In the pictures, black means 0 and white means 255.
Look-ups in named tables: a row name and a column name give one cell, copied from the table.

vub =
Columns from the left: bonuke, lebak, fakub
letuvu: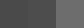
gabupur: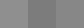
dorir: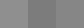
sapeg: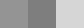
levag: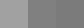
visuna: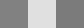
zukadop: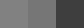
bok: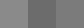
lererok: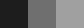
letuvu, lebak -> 77
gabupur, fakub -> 135
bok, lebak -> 108
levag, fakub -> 123
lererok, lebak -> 111
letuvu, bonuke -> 74
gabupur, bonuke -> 143
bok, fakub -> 123

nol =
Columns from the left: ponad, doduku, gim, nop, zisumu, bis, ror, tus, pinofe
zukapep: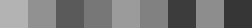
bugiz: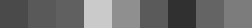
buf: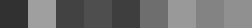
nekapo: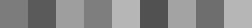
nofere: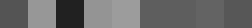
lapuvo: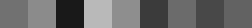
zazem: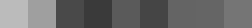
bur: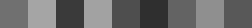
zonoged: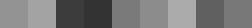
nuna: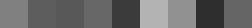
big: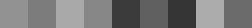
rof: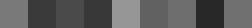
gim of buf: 66
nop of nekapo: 126
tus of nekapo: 110
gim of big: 169
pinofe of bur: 88
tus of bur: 143
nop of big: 135
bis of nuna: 179
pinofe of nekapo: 182
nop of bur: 162
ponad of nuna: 128
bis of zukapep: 129
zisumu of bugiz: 143
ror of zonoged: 171
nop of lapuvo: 185
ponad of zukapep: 179
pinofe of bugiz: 124
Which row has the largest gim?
big

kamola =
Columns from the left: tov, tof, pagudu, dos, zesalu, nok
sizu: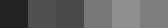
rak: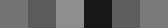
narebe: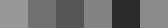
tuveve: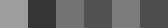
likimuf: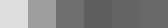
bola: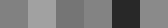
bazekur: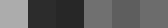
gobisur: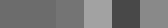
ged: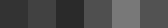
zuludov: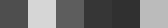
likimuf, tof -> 158
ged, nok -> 82
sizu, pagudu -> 73
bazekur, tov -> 172
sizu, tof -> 80
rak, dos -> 23
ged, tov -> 51
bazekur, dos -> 112
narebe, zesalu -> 42
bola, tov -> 129

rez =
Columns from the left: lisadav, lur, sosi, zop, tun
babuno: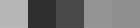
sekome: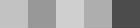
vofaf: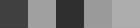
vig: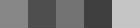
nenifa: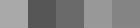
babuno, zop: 148
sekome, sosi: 207
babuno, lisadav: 182
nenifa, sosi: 106
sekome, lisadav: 194
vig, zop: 63
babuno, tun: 143
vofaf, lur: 160
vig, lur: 78
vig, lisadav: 135
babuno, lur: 47
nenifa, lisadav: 169

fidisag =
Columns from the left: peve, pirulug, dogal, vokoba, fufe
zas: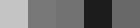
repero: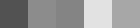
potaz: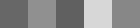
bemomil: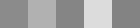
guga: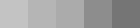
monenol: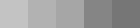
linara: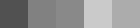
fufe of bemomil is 131
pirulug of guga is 181
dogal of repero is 132
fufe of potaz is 135
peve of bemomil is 139
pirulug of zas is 120
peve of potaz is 103
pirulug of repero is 140
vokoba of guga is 141
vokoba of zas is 28
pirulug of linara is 129
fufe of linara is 172
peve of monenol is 195
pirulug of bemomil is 177
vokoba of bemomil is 220
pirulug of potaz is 144
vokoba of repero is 226
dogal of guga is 171
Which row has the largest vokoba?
repero

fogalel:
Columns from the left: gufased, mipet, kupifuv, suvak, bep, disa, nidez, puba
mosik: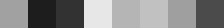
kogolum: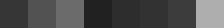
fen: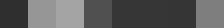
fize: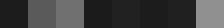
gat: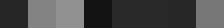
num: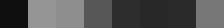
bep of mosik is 181
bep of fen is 54
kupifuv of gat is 145
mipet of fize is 90
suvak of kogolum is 33
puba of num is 119
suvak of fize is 27
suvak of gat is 19
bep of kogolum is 45
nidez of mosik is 159
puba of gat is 119
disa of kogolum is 50
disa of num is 40
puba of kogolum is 174
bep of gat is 41
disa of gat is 41
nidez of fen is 53
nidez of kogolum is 60
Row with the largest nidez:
mosik

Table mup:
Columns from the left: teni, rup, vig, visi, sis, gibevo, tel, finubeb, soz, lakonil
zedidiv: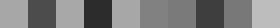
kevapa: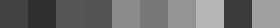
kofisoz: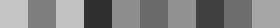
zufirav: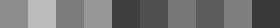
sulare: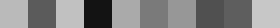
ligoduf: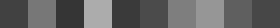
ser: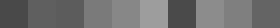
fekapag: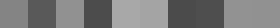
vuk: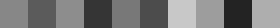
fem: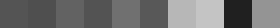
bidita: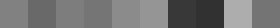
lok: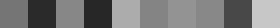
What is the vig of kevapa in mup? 85
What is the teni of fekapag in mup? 132
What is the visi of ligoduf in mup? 172
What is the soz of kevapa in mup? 57
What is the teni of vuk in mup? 135
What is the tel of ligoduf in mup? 126
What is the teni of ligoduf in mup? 65
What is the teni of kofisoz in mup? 197
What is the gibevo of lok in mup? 132
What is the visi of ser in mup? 122
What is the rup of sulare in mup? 91
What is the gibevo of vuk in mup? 76

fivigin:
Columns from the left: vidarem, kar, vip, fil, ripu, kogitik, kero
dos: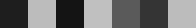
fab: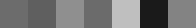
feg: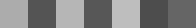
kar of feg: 84
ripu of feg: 190
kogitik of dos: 52
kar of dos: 188
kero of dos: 188
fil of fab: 107
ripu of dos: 90

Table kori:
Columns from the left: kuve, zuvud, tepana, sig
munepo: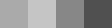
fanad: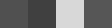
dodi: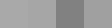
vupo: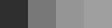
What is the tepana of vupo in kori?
149
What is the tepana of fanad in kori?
216
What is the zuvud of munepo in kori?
197
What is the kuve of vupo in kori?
47
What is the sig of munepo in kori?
80
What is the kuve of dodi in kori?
169
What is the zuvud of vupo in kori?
120
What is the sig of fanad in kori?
86
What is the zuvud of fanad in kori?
64
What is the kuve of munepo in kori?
170
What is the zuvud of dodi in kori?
166
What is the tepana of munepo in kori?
135
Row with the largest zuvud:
munepo

